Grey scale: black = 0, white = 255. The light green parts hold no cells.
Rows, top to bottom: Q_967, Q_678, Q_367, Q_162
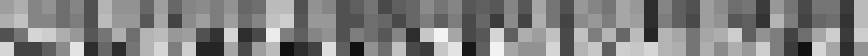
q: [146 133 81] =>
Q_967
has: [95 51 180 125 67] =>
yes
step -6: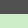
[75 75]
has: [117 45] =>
no
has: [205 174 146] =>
no

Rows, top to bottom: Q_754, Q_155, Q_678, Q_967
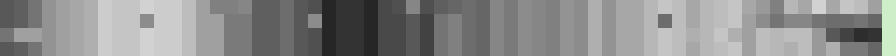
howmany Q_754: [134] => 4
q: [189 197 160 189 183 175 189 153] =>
Q_967
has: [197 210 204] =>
yes
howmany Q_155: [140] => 5
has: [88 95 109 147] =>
no
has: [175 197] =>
no
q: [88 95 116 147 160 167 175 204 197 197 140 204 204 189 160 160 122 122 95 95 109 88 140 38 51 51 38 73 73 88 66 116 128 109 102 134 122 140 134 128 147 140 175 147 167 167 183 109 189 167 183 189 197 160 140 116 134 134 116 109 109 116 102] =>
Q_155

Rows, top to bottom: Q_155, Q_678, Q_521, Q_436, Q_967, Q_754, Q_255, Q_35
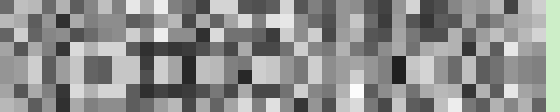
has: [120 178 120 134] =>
no
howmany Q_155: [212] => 4
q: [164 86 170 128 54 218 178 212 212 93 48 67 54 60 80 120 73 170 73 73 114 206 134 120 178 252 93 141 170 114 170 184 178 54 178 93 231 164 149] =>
Q_255
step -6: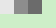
[225 135 101]
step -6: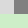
[212 122]
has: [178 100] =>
yes
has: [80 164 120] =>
yes

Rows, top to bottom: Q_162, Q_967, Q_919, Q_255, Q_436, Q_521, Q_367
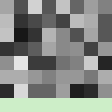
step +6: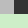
[194 57]
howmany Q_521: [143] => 0

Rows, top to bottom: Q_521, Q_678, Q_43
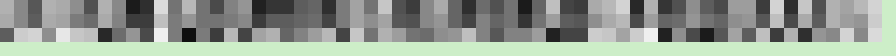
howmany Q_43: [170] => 0
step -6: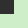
[41]

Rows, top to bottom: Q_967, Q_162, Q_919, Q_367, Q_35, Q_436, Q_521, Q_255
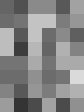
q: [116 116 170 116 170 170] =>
Q_35
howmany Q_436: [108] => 3
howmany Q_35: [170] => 3
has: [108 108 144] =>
yes
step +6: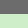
[114 114]
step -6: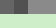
[95 75 132 132]
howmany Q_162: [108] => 1

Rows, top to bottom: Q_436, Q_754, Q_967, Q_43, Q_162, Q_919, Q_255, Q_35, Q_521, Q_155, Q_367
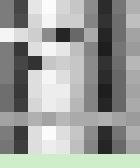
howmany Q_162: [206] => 1
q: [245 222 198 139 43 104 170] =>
Q_919

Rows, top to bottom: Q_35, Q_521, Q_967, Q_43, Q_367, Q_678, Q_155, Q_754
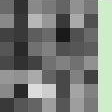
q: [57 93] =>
Q_967
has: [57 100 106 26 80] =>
no
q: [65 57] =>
Q_967
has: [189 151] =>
no

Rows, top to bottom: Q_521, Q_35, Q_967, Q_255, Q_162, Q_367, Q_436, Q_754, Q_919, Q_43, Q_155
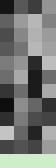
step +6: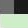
[115 33]
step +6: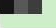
[27 94 67]
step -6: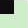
[8]
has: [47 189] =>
no
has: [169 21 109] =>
no
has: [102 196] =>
no
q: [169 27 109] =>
Q_367

